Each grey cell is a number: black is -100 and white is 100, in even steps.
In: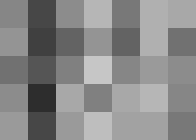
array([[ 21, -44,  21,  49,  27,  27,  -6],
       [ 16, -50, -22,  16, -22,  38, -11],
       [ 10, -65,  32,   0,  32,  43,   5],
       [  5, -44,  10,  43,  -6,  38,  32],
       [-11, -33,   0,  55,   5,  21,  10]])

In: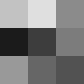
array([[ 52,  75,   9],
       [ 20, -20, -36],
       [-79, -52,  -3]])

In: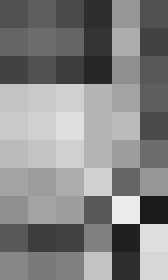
array([[ 58,  63,  74,  41,  47, -42],
       [ 53,  58,  63,  41,  29, -26],
       [ 47,  53,  63,  41,  23, -15],
       [ 29,  23,  35,  63, -21,  18],
       [ 12,  29,  23, -31,  85, -80],
       [  6,  -4,   1,  53, -64,  69],
       [-21, -15, -21, -59,  35, -48],
       [-31, -53, -48,   1, -75,  74],
       [-37, -26, -42, -64,  18, -37],
       [-48, -37, -53, -70,  12, -31]])

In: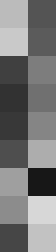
array([[ 58, -29],
       [ 47, -34],
       [ 25, -82],
       [ 10,  69],
       [-39,  36],
       [-45,  52],
       [-50,  -2],
       [-56,   4],
       [-61, -12]])

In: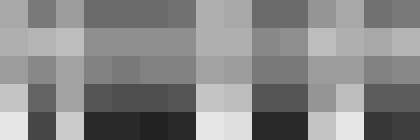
array([[ 80, -45,  59, -68, -68, -73, -68,  80,  74, -68, -68,  54,  80,
        -57, -51],
       [ 54, -22,  27, -33, -39, -39, -33,  54,  48, -33, -33,  17,  48,
        -28, -28],
       [ 37,  42,  48,  12,  12,  12,  12,  37,  37,   7,  12,  48,  37,
         32,  42],
       [ 32,  -5,  22, -16, -16, -16, -11,  37,  32, -16, -16,  17,  32,
        -11,  -5],
       [ 22,   7,  27,   1,  -5,   1,   1,  27,  22,  -5,  -5,  22,  22,
          1,   7]])

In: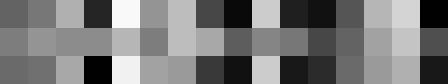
array([[ -2,  16,  10,  10,  43,  -2,  48,  32, -27,   4,  -7, -44, -22,
         27,  54, -38],
       [-17, -12,  32, -99,  89,  27,  21, -55, -87,  60, -81, -66, -17,
         21,  38, -81],
       [-22,  -7,  38, -71,  95,  16,  48, -44, -93,  60, -76, -87, -33,
         43,  66, -99]])

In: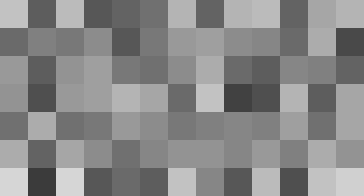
array([[ 68, -54,  68, -32, -17, -27,  52,   5, -32,  47, -38,  52,  63],
       [ 52, -27,  47, -32, -22, -12,  41, -22,  41,  47, -22,  30,  41],
       [ 35, -22,  30,  10, -12,   5,  15,  15,   5,  20,   0,  35,  15],
       [ 20, -27,  15,  25,  -6, -12,  10,  35, -17, -27,   5,   0, -22],
       [ 15, -38,  20,  25,  41,  30, -17,  52, -49, -38,  41, -27,  30],
       [-12,  35, -12,  -6,  20,  10,  -6,   0,   5,   0,  25, -12,  30],
       [-17,   0,  -6,  10, -32,  -6,  20,  25,  10,   5, -17,  35, -43]])

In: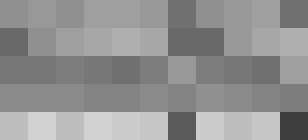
array([[ 49,  65,  49,  65,  60,  55, -29,  60,  49,  55, -52],
       [ 13,  19,  13,  25,  25,  19, -12,  13,  19,  25, -12],
       [  8,   8,   8,   3,   3,   8,   3,  13,   8,   3,  -2],
       [ -7,  -7,  -2,  -7, -12,  -2,  19,  -2,  -7, -12,  25],
       [-18,  13,  25,  31,  37,  31, -18, -18,  19,  31,  37]])
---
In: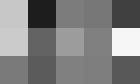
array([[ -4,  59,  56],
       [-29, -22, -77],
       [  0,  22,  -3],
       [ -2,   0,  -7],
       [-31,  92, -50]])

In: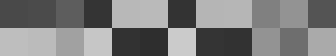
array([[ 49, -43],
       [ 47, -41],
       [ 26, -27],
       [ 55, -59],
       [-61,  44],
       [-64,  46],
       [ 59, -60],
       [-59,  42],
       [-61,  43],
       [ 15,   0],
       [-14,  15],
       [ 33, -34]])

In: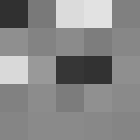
array([[  4,   1,  70,  12, -62],
       [  8,  10,  20,   3,  -5],
       [  8,  -3, -58,   9,  72],
       [  7,  13, -61,  -2,  77],
       [  4,   8,  12,   6,   0]])

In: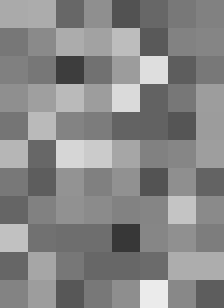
array([[  3, -20,  51, -21,  -6,  43,  -8,  12,   0,  -7,  33],
       [ 23,  30, -11,   1, -27, -19,  46,  25,  -7,   8,  35],
       [-32,  -7, -14,  14,  15,  68,   3,  46, -52,  35, -19],
       [ -6, -19, -14,   9,   0,  59,  -3,  23, -11,  27,  12],
       [ 11, -19, -57,   2,  14,  30, -22,  71,  22,  48, -36],
       [ 84, -16,   5,   4, -35,   1, -23, -23,  74, -30, -19],
       [  7,  36,  13,  54,  12,   5, -33,  -7, -27,   2,  -6],
       [-27,  36,  -2,   8, -22,  24,  22,  23,  -6,   4,   1]])

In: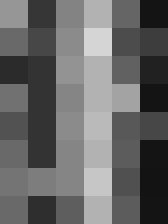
array([[-18,  -9, -18, -36, -11, -66, -18,  18],
       [-64,  -2, -60, -60, -60, -60, -44, -58],
       [-26,   4,   4,   9,   4,  15,   9,   3],
       [ 40,  55,  40,  46,  40,  40,  67,  40],
       [-28, -37, -28, -31,  28, -24, -40, -21],
       [-84, -85, -84, -44, -84, -74, -52, -84]])

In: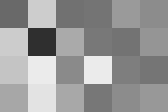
array([[ 31,  54,  60, -18],
       [ 78,  84, -63,  61],
       [ 32,   8,  33, -11],
       [ -7,  84,  -6,  -9],
       [ 10,  -1, -10,  21],
       [ 19,  -8,  17,  10]])
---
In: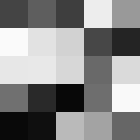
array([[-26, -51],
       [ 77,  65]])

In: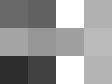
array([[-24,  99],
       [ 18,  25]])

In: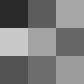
array([[-27,  31],
       [ 28, -20]])

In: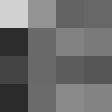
array([[ 15, -22],
       [-17,   2]])

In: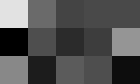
array([[-17, -47],
       [-39, -66]])

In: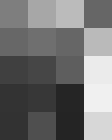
array([[ 31,  47],
       [-13, -20]])

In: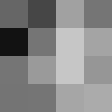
array([[-45,  26],
       [ -8,  55]])

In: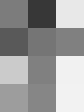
array([[-57,  82],
       [ -8,   0]])

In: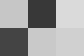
array([[-56,  71],
       [ 58,  63]])
